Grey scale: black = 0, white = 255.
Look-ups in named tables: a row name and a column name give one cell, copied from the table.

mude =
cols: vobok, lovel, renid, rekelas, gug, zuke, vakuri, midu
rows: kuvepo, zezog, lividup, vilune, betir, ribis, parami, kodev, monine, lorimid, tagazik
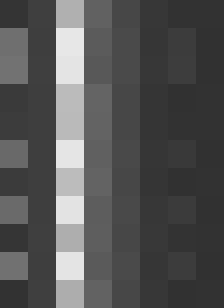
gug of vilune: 71
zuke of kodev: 55
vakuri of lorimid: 60
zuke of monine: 56
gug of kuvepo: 71
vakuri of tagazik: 49
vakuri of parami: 49
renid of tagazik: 173
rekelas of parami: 99
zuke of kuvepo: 55
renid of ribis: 229
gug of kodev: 73
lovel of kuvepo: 63
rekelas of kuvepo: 97
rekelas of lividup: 88
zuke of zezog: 54
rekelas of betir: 99
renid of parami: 188
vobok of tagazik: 50
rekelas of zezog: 91

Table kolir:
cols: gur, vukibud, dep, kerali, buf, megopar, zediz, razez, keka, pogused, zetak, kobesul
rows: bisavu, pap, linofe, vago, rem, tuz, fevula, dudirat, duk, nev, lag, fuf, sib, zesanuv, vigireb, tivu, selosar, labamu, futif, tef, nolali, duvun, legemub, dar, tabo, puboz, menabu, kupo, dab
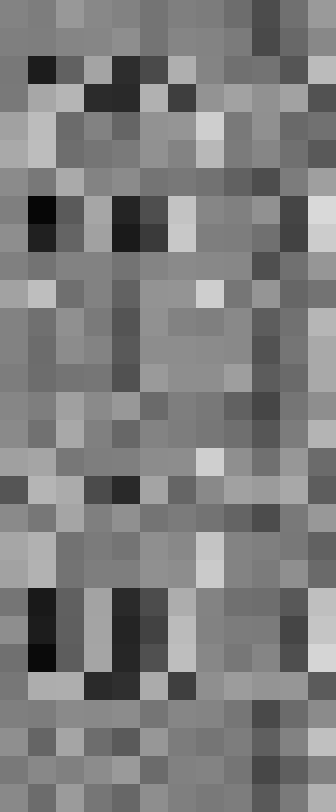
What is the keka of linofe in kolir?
112
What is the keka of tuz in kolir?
123
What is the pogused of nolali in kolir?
123
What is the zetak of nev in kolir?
112
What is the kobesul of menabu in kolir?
192
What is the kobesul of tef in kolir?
97
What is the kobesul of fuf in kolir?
182
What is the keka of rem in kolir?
121
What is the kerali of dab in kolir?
118
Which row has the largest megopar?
vago

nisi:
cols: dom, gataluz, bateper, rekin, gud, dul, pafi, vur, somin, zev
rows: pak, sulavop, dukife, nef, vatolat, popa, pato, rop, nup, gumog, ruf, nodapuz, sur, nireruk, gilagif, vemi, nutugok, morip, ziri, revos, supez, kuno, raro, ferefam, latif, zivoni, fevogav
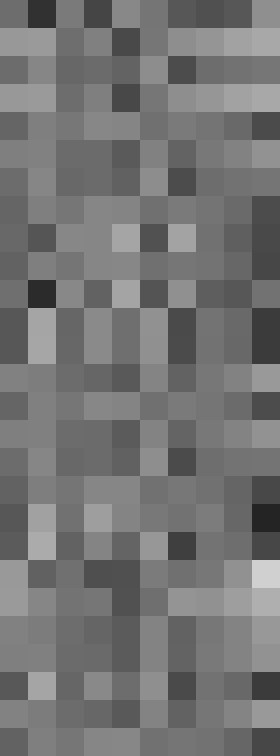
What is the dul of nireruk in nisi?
132
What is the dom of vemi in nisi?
127
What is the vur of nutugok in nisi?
110
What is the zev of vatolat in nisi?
75
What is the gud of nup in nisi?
165
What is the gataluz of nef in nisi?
154
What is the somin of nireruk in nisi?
130
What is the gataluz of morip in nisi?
126
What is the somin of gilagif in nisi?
107
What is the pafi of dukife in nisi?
76
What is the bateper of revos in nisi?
98
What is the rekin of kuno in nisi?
118
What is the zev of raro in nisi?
152
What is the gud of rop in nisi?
132
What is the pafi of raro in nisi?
98
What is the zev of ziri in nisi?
36

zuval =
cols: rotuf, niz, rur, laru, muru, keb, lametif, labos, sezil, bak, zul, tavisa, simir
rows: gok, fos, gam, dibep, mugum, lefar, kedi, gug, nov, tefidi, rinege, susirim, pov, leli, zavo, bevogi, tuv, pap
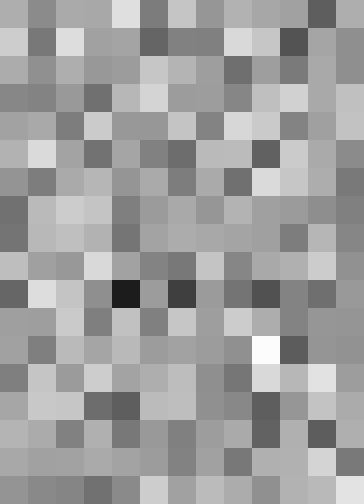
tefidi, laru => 217
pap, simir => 227
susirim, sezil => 204
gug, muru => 127
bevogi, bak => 98
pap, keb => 205
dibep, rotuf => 135

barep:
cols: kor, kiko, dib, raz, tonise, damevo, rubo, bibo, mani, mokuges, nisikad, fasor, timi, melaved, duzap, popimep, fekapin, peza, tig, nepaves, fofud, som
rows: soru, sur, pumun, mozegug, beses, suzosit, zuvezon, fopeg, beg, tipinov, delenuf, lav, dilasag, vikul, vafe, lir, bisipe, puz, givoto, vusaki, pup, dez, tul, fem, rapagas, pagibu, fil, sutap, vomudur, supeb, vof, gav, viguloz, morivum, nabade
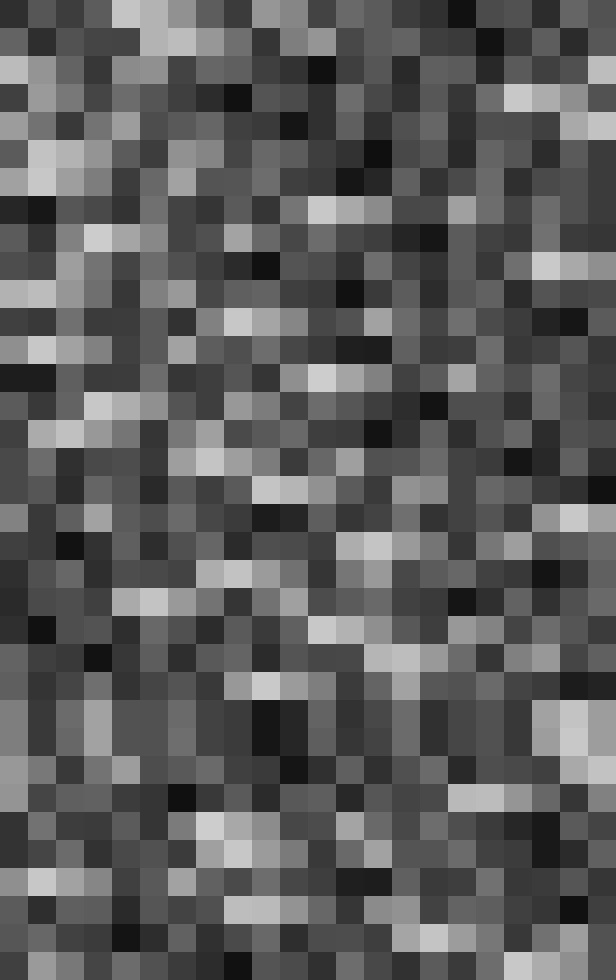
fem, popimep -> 153
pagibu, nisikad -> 38
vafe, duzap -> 45
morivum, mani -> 74
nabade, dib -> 120
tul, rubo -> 80
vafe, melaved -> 62
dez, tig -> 98
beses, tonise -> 157
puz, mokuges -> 196
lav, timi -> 82
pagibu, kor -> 126
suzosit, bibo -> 133
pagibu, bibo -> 66
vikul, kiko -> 29
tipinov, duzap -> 68
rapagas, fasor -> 126

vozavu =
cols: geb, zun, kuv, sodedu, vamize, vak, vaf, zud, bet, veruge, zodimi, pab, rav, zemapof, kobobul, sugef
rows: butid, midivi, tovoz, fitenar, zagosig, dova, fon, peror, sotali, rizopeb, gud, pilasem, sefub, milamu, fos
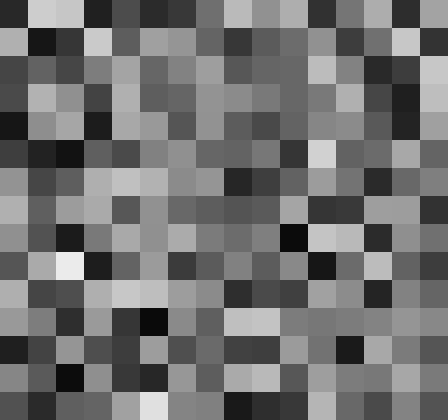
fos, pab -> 181
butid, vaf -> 56
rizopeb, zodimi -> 137
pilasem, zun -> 125
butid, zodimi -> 174
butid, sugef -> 163
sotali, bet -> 108
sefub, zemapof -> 168
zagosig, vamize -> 168
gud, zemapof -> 36
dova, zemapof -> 107
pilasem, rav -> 124
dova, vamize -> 74
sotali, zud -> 123
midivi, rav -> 61
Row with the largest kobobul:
midivi

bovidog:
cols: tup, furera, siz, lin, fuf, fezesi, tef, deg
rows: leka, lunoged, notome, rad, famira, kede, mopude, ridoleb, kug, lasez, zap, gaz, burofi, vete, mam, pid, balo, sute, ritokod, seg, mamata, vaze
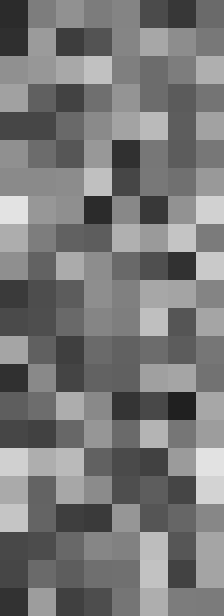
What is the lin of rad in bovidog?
111
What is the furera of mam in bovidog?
109
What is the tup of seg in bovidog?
72
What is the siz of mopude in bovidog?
140
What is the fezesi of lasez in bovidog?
79
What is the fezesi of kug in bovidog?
154
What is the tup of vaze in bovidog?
50
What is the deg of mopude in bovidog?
153
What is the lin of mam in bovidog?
137
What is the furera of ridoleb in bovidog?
151

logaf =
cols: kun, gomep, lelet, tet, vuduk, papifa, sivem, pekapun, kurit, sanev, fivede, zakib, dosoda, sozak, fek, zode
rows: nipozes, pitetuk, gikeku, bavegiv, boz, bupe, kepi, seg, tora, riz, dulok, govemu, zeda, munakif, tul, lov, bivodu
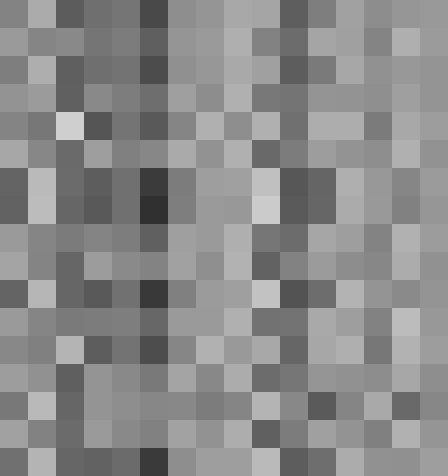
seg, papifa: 48
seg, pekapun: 154
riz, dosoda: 141
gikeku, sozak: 145
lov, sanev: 96
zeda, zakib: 167
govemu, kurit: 176
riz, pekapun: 143
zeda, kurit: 153
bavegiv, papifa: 110
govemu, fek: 188
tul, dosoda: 133
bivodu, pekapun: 158
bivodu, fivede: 93
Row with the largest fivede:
tul

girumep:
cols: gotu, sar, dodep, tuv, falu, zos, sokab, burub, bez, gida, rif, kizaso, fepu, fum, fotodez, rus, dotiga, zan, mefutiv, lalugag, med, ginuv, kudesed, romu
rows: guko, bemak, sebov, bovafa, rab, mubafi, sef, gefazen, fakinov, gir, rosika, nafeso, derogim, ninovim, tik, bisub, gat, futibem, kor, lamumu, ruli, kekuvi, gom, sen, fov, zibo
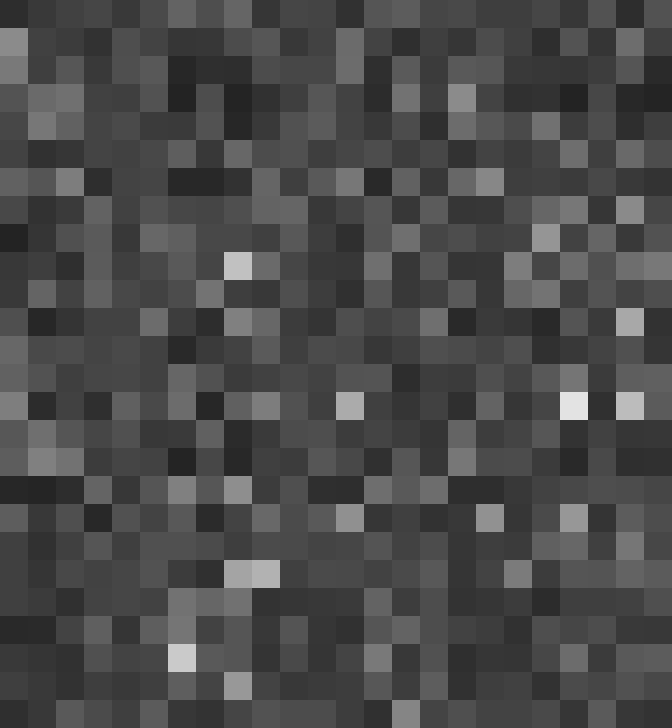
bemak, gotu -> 139
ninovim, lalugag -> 88
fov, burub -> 68
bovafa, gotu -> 83
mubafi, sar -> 49
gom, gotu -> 41
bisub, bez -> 43
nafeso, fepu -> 78
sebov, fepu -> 108
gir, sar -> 62
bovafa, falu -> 63
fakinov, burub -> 72
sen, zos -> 70

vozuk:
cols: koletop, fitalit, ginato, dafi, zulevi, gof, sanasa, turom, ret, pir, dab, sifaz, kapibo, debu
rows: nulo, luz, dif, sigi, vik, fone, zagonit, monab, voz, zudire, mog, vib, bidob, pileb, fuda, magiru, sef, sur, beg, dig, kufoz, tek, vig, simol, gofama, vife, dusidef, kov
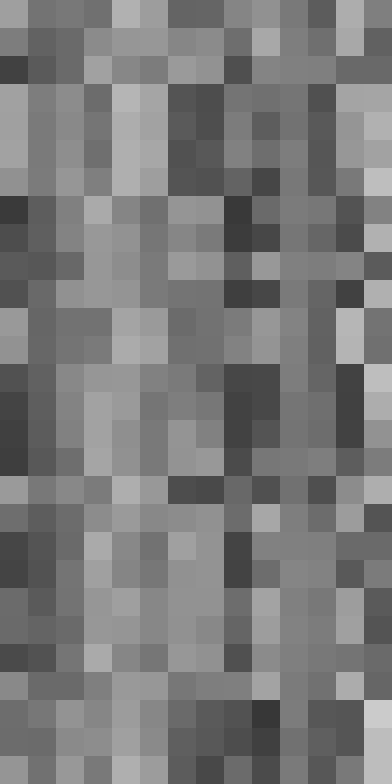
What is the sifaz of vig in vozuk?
124
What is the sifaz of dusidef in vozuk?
95
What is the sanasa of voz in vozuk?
134
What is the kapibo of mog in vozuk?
65
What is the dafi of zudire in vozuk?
151
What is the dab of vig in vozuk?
130
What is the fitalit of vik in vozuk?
122

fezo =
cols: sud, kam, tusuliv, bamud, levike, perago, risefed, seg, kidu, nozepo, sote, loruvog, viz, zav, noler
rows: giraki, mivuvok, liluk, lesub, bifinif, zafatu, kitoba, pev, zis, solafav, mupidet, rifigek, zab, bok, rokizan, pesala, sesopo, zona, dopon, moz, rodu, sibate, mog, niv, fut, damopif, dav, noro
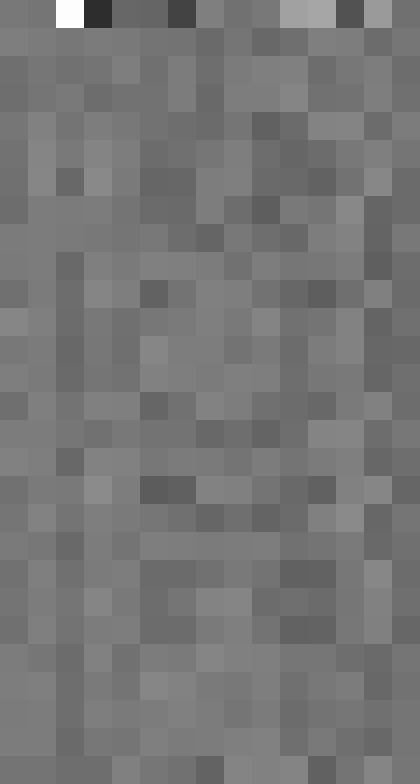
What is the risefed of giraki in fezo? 67
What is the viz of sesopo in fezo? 127
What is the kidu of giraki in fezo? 113
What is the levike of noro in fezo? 128
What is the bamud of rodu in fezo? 123
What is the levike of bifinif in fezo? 120
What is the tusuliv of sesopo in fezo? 104
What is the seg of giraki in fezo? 127
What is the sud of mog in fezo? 112

